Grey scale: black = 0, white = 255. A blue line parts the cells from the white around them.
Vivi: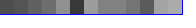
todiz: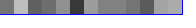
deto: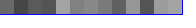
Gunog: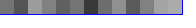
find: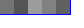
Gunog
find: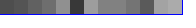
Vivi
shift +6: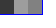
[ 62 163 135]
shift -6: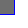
[104]
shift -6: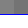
[123 110]
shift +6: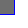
[116]

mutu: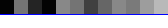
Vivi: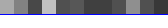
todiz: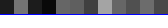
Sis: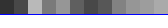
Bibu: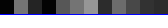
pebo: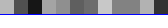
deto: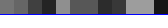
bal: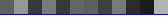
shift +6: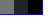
[122  42   9]
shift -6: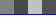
[124  66 187  74]
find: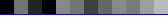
mutu
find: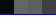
todiz
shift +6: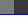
[128  62]
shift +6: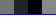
[122  42   9 142]

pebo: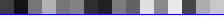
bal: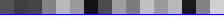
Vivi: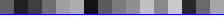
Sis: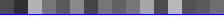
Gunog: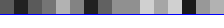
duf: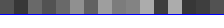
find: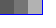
Gunog
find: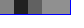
Gunog
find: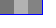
Gunog
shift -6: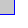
[194]
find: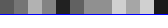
Gunog

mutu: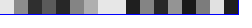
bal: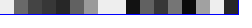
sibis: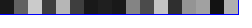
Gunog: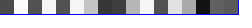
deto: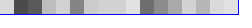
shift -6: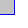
[190]
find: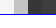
Gunog
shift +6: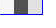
[251  88 231]
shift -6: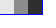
[225 134  41]
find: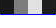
mutu
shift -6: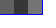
[ 91  49 111]
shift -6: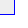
[232]

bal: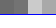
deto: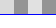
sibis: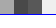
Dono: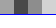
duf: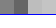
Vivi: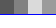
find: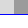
Vivi
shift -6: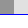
[142 219]
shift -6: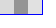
[212 142 219]
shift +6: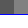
[ 94 135]

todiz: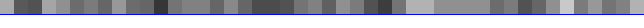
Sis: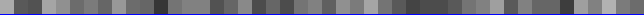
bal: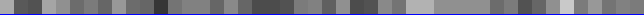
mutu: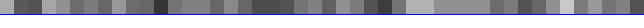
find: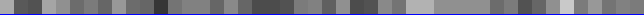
bal
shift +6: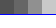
[ 88 108 150 207]
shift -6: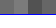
[102 117  76  96]

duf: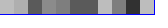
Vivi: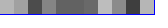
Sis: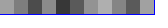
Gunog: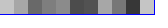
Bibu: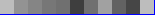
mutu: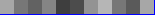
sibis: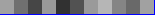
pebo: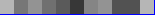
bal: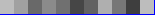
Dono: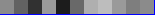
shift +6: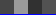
[ 76 160  55  88]
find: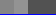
pebo
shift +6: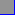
[153]
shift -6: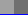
[155 106]

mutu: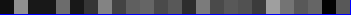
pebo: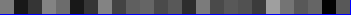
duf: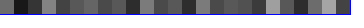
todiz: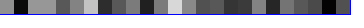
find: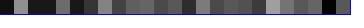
mutu
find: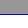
todiz
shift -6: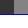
[ 47 125]

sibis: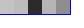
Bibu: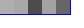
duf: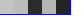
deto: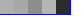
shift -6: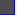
[70]
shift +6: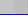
[201 194]
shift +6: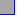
[174]
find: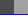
Bibu
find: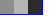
deto
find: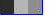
sibis

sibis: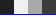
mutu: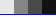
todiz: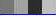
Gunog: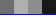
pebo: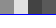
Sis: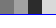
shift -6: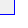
[234]
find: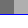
Gunog
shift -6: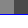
[128  68]
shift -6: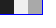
[ 26 234 163]
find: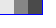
mutu
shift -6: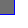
[105]

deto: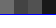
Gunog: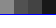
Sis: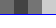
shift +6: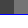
[ 73 122]
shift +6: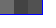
[115  73  87]
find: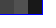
deto

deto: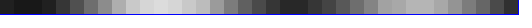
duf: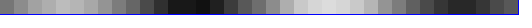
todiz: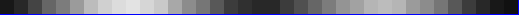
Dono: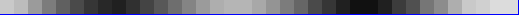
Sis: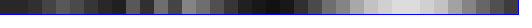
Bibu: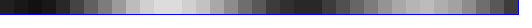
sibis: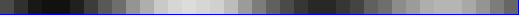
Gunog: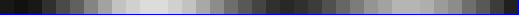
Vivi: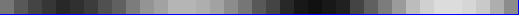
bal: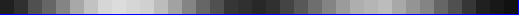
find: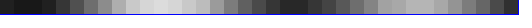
deto
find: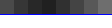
Dono
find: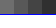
Gunog
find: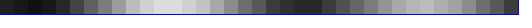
Bibu

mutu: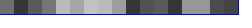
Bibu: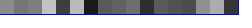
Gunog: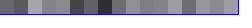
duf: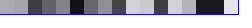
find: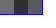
Bibu
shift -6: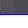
[76 70]
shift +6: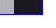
[186  32  32]

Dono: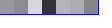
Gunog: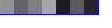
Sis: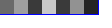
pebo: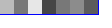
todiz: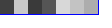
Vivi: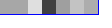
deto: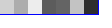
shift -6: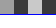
[153  52 195  52]
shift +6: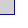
[215]
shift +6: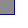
[146]
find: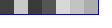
todiz

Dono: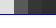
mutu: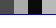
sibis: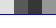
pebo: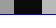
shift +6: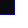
[17]
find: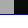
mutu
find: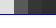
Dono
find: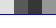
sibis
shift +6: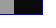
[162  17  17]
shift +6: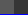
[95 60]

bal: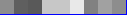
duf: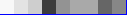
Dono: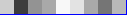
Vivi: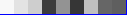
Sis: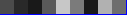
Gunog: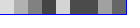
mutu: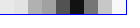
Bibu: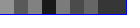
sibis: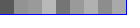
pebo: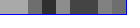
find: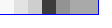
duf
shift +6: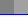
[135 167]
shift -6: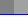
[123 155]
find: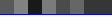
Bibu
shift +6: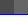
[ 81 108]

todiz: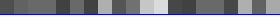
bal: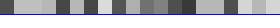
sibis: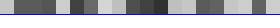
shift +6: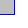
[197]
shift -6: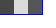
[ 65 213  79]
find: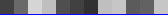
sibis
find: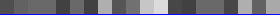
todiz

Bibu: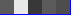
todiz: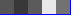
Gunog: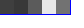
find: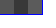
todiz
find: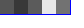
todiz
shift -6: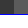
[50 85]

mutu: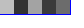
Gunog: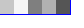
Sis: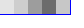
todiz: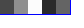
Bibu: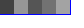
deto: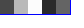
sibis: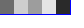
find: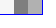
Gunog
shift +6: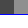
[ 78 149]
